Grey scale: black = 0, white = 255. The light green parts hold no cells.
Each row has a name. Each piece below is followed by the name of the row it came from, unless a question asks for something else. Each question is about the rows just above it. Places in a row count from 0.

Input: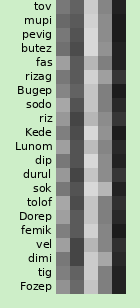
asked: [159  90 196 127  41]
Dorep
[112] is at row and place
butez, 0
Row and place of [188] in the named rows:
Lunom, 2

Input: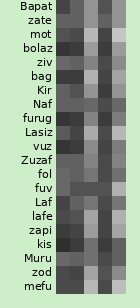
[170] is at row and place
Lasiz, 2
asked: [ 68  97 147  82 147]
Bapat
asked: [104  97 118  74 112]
fol
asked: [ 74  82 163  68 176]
lafe
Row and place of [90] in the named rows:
Lasiz, 0

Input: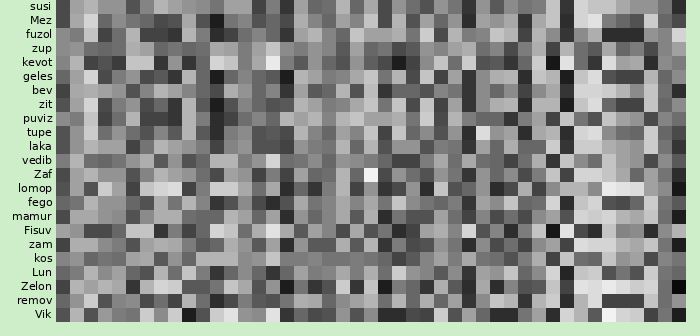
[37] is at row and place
Lun, 36
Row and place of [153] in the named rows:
Vik, 3
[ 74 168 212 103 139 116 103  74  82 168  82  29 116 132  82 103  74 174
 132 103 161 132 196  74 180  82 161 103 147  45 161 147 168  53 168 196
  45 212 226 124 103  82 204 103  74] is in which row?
Mez
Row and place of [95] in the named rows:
kevot, 22
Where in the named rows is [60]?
kevot, 4
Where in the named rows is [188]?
bev, 22

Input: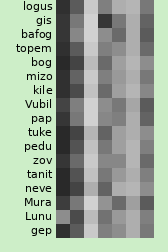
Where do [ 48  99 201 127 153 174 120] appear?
mizo
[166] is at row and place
Vubil, 5
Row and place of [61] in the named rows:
Mura, 0
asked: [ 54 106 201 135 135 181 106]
zov
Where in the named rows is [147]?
Mura, 3
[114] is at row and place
Lunu, 3

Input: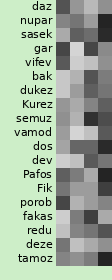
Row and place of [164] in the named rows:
dos, 0
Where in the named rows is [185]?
daz, 2
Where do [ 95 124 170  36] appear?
Pafos
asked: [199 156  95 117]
dukez
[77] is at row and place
semuz, 3
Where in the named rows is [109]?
sasek, 2
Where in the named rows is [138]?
gar, 3

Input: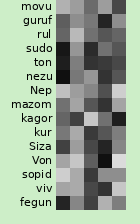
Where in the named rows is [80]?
Nep, 3
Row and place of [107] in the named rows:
movu, 2
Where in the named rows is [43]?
sudo, 2

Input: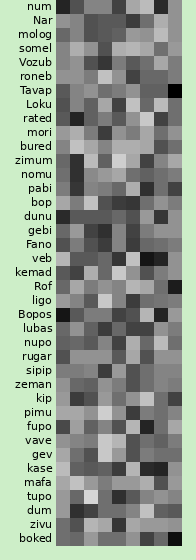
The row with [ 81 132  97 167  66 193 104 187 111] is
Loku
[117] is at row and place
ligo, 7
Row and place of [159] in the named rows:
fupo, 1
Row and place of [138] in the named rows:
nomu, 2
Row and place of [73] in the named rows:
fupo, 0

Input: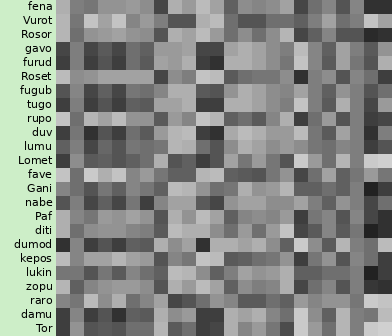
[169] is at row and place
duv, 12
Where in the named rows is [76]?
Tor, 16
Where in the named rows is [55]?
zopu, 22
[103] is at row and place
lumu, 3

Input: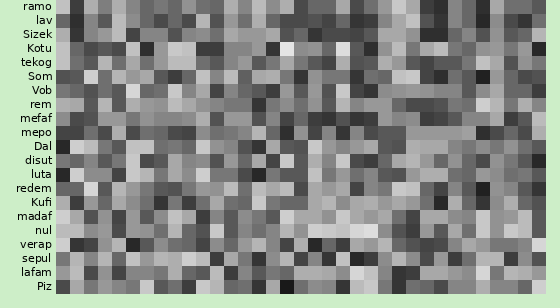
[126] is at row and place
ramo, 3
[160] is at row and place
mepo, 29
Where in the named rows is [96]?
Som, 13

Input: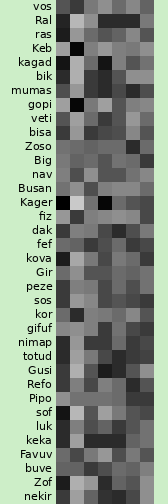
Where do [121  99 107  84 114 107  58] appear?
Big
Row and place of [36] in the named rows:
Ral, 0
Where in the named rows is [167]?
kova, 1
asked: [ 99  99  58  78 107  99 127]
buve
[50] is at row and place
nekir, 3
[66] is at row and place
totud, 6

